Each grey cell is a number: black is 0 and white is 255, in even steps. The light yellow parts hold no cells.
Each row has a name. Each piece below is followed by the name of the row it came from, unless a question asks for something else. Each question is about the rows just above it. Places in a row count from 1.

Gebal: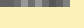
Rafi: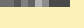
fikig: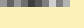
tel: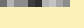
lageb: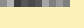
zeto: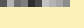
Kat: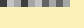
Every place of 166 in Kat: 3 5 8 10
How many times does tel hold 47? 1

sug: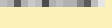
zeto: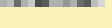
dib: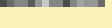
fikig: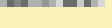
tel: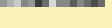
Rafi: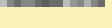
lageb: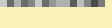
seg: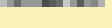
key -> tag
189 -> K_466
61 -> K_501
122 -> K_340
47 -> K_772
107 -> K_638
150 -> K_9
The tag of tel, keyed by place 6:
K_501
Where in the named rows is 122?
lageb, 15
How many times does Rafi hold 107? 5
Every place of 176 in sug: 2 4 8 10 11
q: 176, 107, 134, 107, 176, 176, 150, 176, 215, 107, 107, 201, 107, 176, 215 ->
fikig
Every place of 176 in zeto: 1 4 8 9 11
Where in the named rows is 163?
dib, 12

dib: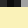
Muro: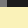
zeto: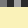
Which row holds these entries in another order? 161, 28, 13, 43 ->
dib
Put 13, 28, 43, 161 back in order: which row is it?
dib
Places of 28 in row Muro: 2 3 4
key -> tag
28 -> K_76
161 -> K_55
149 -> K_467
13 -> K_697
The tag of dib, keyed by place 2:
K_697
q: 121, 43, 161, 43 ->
zeto

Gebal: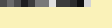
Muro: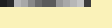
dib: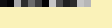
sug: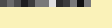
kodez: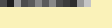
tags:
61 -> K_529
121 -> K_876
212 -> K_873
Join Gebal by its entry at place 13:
K_873
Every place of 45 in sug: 9
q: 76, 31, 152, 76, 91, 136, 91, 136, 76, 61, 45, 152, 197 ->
kodez
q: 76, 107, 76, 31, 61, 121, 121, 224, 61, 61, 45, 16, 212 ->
Gebal

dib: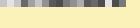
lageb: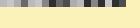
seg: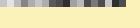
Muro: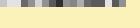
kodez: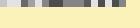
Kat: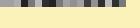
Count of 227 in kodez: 5
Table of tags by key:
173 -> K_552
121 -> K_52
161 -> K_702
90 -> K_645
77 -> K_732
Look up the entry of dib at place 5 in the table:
K_702
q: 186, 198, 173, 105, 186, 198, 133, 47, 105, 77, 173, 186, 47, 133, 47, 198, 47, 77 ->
lageb
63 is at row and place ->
Kat, 13
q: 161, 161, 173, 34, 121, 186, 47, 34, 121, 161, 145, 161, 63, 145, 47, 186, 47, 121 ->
Kat
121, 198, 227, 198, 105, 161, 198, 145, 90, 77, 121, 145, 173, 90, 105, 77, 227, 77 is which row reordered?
dib
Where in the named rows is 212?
Muro, 6

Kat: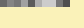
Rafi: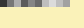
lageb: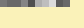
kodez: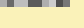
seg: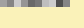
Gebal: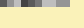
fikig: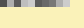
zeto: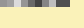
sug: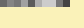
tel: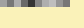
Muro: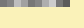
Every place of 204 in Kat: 7 8
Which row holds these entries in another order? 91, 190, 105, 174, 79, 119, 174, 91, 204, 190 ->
kodez
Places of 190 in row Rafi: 7 9
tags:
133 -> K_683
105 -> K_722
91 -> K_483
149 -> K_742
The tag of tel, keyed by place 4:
K_722
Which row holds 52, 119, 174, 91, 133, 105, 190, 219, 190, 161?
Rafi
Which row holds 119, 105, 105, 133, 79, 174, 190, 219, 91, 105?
lageb

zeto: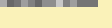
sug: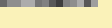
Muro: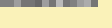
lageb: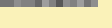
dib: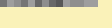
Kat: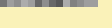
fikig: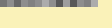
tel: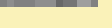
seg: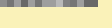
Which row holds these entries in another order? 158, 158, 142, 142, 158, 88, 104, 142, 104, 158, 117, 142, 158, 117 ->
dib
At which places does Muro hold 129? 1 2 11
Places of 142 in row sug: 2 3 11
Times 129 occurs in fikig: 2
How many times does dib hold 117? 2

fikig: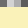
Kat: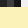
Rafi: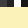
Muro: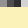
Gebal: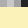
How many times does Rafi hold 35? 1
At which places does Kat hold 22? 3
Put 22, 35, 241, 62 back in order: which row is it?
Kat
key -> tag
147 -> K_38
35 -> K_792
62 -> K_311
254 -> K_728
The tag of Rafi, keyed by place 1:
K_311

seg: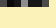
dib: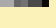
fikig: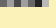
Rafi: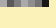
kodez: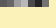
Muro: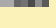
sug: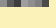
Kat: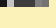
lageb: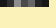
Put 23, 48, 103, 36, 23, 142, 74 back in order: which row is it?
lageb
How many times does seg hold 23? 3

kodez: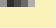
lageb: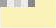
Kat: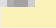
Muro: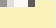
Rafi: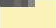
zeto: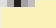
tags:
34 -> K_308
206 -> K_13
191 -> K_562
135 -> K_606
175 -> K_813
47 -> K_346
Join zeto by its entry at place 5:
K_562
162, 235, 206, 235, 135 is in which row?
lageb
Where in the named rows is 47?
kodez, 2
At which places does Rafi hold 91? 1 2 4
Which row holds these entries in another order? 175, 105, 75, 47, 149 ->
kodez
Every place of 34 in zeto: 3
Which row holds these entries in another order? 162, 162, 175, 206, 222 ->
Kat

